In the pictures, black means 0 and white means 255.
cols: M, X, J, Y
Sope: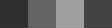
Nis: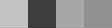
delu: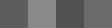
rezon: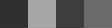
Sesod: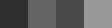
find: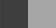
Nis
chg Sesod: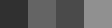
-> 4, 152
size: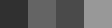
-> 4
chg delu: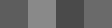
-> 3, 80
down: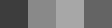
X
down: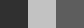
M

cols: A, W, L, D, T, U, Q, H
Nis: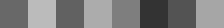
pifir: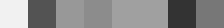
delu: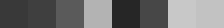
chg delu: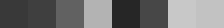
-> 3, 90
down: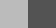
W

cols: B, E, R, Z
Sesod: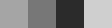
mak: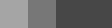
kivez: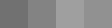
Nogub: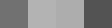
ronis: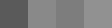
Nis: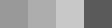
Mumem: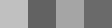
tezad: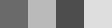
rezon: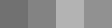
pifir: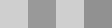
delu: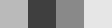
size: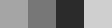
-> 4
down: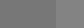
E
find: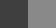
delu
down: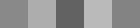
E
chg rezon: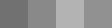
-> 2, 131

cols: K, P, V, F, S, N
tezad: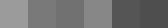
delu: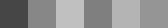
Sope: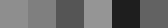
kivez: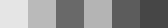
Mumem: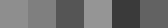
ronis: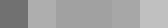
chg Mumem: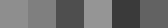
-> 3, 85
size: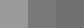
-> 3
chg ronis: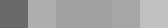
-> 1, 113
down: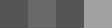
V
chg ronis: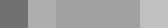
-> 5, 167
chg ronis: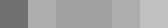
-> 5, 167

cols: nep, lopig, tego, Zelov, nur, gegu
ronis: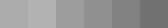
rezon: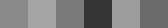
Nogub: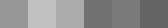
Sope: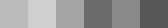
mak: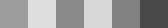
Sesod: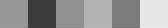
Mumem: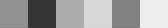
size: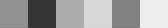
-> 6
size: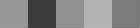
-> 5
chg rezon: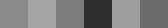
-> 4, 53

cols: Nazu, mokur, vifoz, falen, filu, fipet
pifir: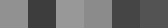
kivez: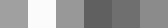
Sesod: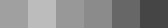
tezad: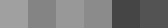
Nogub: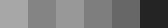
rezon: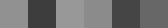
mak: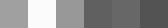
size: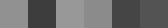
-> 6
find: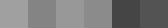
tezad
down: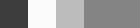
mokur
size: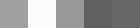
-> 5
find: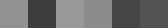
pifir

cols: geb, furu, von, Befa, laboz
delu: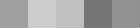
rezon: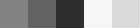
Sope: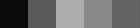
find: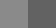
Sope
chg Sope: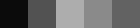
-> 2, 90
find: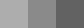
Sope
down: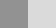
laboz
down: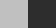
von
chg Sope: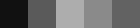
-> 1, 11
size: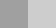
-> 2

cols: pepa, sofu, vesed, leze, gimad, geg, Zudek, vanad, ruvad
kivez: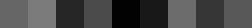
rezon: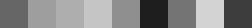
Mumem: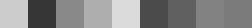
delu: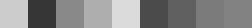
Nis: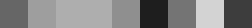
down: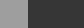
sofu
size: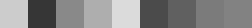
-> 9
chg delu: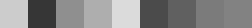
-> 3, 137
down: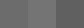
Zudek

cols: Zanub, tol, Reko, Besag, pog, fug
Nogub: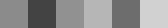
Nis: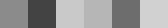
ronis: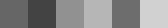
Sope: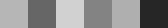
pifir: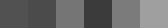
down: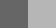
Zanub
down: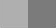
pog
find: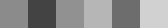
Nogub
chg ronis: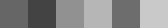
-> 6, 209
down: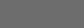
pog

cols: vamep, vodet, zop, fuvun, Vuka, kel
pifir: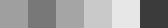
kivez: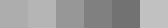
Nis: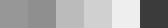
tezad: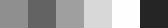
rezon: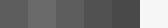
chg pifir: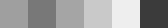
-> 5, 231
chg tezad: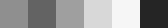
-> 5, 254

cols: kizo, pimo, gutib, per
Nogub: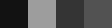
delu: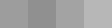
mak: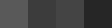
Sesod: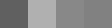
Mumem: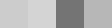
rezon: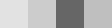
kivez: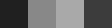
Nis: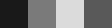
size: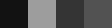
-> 4
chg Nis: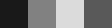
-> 2, 122
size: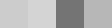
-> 4

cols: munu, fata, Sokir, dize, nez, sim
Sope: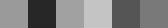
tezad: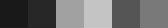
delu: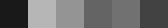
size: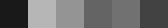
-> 6
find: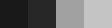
tezad
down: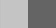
dize

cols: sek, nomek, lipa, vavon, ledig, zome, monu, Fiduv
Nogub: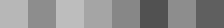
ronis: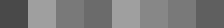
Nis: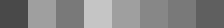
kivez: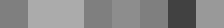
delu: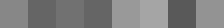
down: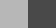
sek
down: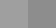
ledig
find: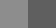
Nogub
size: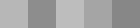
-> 5
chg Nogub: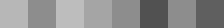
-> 5, 135
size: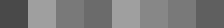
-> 8
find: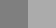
kivez

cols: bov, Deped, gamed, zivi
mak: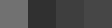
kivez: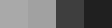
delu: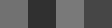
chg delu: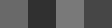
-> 1, 113
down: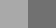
bov
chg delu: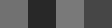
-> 2, 48

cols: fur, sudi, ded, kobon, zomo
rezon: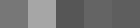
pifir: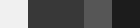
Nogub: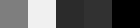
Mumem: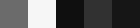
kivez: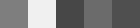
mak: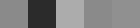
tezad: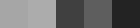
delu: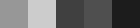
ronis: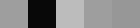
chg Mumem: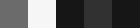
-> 3, 15
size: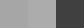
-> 3
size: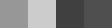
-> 4
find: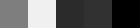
Nogub
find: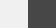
kivez

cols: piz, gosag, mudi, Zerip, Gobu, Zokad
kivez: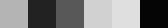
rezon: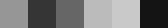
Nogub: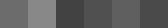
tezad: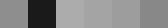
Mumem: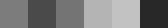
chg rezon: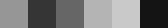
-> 4, 187
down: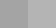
Zerip
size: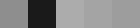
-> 5
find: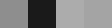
tezad

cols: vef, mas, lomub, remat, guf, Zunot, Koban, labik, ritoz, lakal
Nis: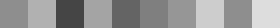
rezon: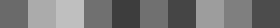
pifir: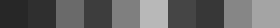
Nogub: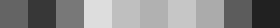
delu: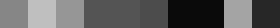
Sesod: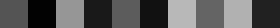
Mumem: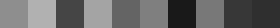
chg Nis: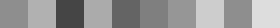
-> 4, 164
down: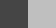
lomub
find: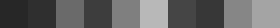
pifir
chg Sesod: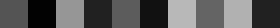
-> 4, 25
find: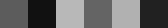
Sesod

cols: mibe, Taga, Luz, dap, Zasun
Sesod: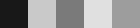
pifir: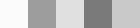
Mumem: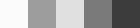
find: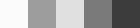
Mumem
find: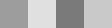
pifir
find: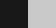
Sesod

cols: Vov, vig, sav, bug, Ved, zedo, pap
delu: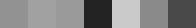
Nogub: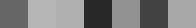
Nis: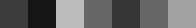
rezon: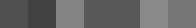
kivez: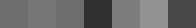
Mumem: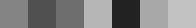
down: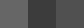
Vov
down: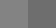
sav
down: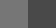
pap
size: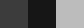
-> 3

